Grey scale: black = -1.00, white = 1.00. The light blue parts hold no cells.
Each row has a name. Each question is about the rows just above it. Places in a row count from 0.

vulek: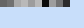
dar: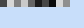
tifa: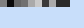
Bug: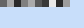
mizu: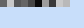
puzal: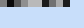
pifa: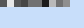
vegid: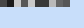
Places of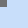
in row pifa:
4 5 8
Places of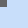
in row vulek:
0
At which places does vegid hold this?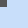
3 9
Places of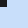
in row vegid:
1

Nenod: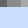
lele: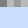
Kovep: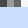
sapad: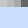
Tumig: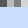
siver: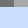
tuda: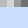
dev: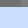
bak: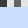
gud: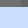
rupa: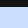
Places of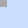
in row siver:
2 3
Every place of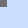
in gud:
0 1 2
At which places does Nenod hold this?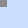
1 2
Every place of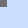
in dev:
0 1 2
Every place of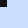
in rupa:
0 1 2 3

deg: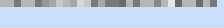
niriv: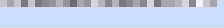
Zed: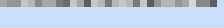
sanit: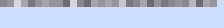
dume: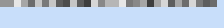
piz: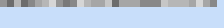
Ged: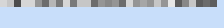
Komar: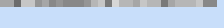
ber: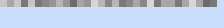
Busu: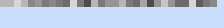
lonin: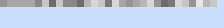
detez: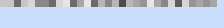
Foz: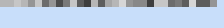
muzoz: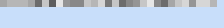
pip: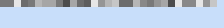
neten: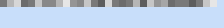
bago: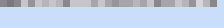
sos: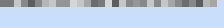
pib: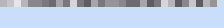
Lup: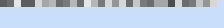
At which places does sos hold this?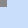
3 5 18 20 22 25 27
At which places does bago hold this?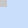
3 5 7 10 11 12 14 21 25
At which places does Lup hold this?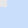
2 12
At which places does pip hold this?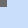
3 11 17 18

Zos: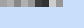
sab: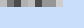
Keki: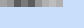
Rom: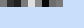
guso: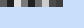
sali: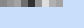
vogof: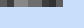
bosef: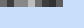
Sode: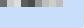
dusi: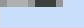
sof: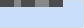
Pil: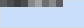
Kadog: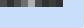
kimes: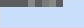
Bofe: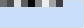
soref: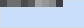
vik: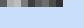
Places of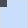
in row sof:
0 1 3 4 7 8
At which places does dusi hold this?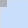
1 2 3
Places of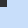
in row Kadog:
1 6 8
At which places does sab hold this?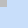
0 4
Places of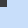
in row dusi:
5 6 7
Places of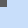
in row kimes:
0 1 2 3 5 8

